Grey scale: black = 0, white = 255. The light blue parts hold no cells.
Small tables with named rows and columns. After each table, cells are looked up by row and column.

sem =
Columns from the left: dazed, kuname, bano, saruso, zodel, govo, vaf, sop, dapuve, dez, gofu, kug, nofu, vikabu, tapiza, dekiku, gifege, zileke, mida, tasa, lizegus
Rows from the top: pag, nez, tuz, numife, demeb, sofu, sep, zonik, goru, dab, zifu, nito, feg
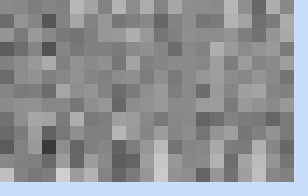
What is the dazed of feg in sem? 191
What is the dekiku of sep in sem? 153
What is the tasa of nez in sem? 124
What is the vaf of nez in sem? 131
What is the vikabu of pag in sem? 142
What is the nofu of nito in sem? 151
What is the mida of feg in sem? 190
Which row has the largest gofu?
pag

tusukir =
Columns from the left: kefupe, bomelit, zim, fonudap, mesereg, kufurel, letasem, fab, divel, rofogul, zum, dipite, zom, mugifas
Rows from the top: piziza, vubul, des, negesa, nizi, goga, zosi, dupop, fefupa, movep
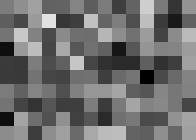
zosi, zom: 119
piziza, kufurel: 132
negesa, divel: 22
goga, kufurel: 112
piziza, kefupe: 124
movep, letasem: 168

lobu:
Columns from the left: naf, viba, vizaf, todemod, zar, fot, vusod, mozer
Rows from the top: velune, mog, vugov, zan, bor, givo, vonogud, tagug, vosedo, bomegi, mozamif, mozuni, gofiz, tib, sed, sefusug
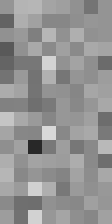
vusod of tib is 144
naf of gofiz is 182
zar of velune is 159
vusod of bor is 143
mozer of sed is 150
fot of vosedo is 149
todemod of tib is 175
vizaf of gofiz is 149
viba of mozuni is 145
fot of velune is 145
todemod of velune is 164
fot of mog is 143
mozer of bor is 107
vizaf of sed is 110
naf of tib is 168
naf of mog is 99
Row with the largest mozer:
mozamif

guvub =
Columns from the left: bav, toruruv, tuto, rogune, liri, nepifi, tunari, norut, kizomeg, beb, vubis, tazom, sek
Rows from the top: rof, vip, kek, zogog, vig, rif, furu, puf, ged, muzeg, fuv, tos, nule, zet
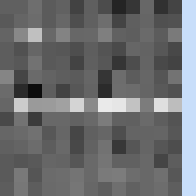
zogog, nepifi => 78
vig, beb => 77
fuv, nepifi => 72
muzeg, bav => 102
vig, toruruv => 88
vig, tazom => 73
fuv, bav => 96
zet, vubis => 104
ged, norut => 124
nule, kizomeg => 124
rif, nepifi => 91
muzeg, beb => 100
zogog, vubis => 99
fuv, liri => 105
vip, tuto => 108

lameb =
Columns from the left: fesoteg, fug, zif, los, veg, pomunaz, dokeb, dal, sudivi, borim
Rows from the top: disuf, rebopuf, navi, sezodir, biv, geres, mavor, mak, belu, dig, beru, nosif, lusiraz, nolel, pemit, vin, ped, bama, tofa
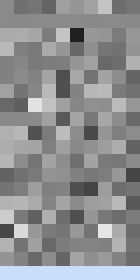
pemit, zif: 170
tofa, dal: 154
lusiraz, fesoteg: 98
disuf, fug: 112
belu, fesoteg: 136
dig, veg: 188
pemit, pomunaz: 139
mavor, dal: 185
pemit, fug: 182
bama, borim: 116
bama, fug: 115
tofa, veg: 101
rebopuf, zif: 138
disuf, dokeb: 161
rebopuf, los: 139
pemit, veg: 165
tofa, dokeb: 143
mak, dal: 143
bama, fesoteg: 178
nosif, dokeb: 163

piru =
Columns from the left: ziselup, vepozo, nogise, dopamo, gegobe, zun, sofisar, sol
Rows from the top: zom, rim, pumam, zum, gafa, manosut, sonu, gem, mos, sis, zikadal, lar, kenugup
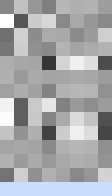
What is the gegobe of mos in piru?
170
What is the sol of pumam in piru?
206
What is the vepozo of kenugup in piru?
206
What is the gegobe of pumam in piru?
168
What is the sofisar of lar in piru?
171
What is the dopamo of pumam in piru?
171
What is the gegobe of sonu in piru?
178
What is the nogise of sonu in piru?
162
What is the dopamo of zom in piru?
128
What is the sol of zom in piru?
158
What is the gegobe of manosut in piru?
165
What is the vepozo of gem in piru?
94
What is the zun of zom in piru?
176
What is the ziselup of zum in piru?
119
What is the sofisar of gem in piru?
142
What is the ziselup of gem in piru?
242
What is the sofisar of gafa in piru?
223
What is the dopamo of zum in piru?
137
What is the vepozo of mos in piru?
95
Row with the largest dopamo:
gem

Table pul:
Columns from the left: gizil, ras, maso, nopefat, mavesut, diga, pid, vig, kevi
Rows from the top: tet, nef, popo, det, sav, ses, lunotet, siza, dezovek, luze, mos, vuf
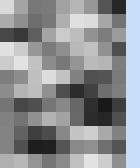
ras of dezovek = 115
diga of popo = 189
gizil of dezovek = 129
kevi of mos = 84
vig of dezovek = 38
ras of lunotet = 180
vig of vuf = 205
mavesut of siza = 136
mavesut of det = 143
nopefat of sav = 141
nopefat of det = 123
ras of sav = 226
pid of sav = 186
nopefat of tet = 123
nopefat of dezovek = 178
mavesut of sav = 120

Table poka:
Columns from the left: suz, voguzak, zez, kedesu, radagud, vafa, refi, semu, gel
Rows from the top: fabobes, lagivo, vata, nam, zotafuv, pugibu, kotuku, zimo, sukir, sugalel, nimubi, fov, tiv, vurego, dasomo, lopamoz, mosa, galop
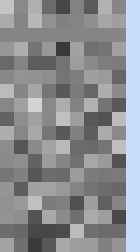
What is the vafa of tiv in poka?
155
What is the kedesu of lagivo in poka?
145
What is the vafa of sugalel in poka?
129
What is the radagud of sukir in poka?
192
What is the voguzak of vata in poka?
133
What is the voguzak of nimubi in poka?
86
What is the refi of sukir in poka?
88
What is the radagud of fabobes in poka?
71
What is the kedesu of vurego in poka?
163

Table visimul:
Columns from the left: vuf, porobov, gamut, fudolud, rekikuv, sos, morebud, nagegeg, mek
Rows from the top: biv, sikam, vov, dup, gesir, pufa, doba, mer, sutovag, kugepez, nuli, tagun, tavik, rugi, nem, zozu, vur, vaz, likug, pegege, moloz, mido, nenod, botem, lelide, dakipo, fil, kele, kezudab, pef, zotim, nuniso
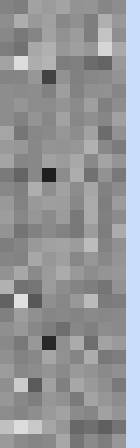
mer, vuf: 141
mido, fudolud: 143
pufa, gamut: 151
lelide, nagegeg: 163
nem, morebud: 170
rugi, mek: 139
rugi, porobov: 128
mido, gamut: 88
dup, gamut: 168
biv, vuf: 131
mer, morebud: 159
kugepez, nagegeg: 108
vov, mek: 142
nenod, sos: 132
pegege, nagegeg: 148
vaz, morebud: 188
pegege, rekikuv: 171

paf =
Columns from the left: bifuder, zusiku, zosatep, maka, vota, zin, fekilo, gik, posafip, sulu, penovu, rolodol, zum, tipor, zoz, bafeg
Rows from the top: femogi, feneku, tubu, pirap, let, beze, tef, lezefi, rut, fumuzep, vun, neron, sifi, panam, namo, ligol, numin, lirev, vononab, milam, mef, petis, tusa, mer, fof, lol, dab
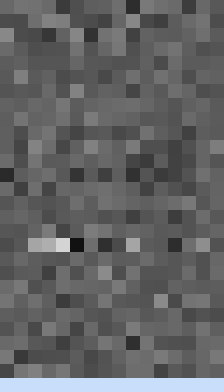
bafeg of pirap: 84
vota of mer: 103
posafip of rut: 102
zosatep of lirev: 165
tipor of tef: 101
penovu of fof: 116
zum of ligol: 61
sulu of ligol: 64
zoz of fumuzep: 93
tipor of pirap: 94
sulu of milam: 114
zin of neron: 105
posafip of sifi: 94
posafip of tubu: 122
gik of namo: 113
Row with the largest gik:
milam

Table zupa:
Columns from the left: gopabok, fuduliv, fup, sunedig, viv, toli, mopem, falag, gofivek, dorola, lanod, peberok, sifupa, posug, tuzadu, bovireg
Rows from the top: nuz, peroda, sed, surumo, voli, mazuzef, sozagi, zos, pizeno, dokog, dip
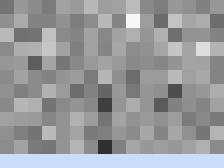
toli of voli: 136
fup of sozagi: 139
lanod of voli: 141
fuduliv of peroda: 171
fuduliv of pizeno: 156
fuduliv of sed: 113
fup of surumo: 176
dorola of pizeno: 146
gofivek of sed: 163
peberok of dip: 158
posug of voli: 164
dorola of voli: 137
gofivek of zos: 149
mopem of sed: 163
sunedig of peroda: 131
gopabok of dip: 140
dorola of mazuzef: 108
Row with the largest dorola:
peroda

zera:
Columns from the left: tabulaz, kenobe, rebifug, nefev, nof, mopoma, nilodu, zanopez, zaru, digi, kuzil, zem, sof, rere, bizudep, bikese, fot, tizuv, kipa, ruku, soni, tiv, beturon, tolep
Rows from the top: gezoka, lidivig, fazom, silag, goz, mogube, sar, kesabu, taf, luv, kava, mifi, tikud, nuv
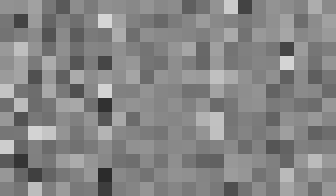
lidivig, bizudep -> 155
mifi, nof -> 156
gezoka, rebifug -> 161
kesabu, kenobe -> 188
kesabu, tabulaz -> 110
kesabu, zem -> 133
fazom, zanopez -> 118
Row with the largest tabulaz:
kava

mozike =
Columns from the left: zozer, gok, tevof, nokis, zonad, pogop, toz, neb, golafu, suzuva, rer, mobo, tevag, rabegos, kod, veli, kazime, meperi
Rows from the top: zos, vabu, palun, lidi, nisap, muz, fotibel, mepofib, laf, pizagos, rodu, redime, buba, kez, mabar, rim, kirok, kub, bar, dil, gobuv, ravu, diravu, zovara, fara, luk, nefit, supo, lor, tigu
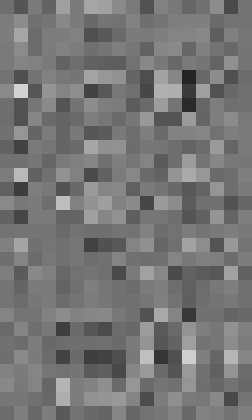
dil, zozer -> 126
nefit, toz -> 90
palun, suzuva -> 123
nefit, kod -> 112
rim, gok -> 70
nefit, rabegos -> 153
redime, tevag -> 111
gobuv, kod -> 109
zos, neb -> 160
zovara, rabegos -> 147
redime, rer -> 131
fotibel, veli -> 82
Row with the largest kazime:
luk

